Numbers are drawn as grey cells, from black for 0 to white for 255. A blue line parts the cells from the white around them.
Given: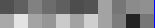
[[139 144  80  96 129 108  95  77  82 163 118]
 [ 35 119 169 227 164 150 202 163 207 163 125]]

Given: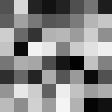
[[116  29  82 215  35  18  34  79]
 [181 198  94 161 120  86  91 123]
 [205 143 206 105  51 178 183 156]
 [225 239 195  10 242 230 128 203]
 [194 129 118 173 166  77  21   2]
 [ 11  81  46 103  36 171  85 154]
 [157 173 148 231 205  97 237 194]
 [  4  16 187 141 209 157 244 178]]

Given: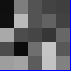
[[ 67  63  15 126  83]
 [ 98  66  16 186  83]
 [ 54 103 169  76  69]
 [197  88  76  11 111]
 [195 129 158 163  92]]

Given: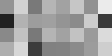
[[145 235 148 210 121 181 162 198]
 [204  58  33 178 157 160 148 139]
 [154 219 137 194 121 180 162 194]
 [156 206 174 215  60 129 130 139]]

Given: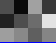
[[161  56  78   9]
 [108 227  33  78]
 [ 95 133 158 137]]

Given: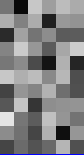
[[188 171 117   9 199 158]
 [152 147 174 129 172  31]
 [ 91  92  42 162 116 141]
 [167 204 132 203 151  91]
 [177  37 119 139  75  20]
 [183  78 199 175 188 137]
 [111  80  67 149 132 178]
 [146 148  87 196  53 142]
 [149 115 228 118  92 192]
 [ 15 150 140 113  69 177]
 [181  80  69 107  83 105]]

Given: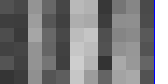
[[134  74  82  72 148 103  70 185 178  55 117]
 [143  76  62  61 157  86  64 174 169  61 142]
 [138  89  77  58 166 104  72 188 197  79 133]
 [151  83  66  69 147 101  65 198 188  82 145]
 [152 101  84  65 147 117  63 206 180  51 169]
 [169  82  53  60 144  85  94 198 156 100 163]]

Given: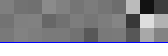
[[ 18  61 127 114 112 139 129 117 124 117 109 187]
 [221 178 115 128 129 103 113 125 118 125 133  56]
 [168 131 121 130 126 122 122 114  88 121 122  87]]

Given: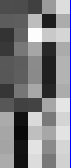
[[155 221  77  76  64]
 [ 28 172  92  94 189]
 [201 213  51 100 253]
 [ 40 171  56 120 166]
 [ 31 179  88  93 139]
 [ 31 179  87  94 138]
 [ 37 172  54 118 168]
 [167 229  87  65  67]
 [121 212 171  16 218]
 [167 227 166   9 191]
 [138 213 164  18 227]
 [120 209 172  16 220]]
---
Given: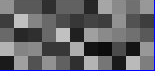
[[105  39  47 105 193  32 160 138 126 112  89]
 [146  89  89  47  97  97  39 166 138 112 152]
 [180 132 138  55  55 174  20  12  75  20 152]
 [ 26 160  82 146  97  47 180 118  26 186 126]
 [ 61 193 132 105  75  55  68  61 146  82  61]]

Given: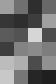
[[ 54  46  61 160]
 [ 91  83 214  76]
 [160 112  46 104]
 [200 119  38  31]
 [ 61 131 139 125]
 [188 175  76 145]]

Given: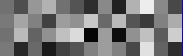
[[121  39 105  26  65  84 129 157 129  72 225  99  45]
 [113  78 151 178 113  84  45 137  33 178 237 137  72]
 [121 165 129  65 157 145 199 105 186  84  58 129 172]
 [113 186  99 145 192 219   5 157  13 145 192  92 206]]

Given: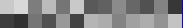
[[ 61  49 117  81 153  67 181 173 131 160 173 147 195]
 [201 216 125 187 117 201  89  97 139 103  81 131  55]]

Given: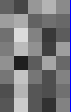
[[145  30  92 166 104]
 [ 98  70 151 180 138]
 [158 172  98 112 104]
 [ 78 180  86  78 112]
 [124 187 145  63 158]
 [118 195 118  78 130]
 [ 86 203  86  49 130]
 [112 219 130  56  92]]

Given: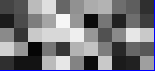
[[ 47  19  19 187 231 131  11 201  27  33 159]
 [138  53 201 216 216 239 151  81 138 231 201]
 [ 27  75 125 165 246 151  11 118  33 110  61]
 [ 68  81 187 223 102 145 172 179 110  94  47]
 [209 151   5 118  53 179 195 125  40 102  87]]

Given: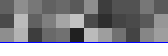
[[ 97 142 119  97 105  89 142  61  82  82 119  89]
 [142 179  61 105 113  32 187 158 113  68 134 158]
 [ 74 187  97 127 165 194  74  46  68  74  89 150]]

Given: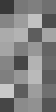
[[133  70 179 106]
 [201  93 157 112]
 [ 56 120 127 112]
 [165 127 151 100]
 [ 70 139 145  85]
 [127 151 186  93]
 [133 157 194  77]
 [171 179  93 165]]

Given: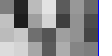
[[193  29 159 212  62 146  76]
 [126  37 187 227  91 152 104]
 [187 200 111  84 159 146  68]
 [220 212 167  91 173 133 126]]
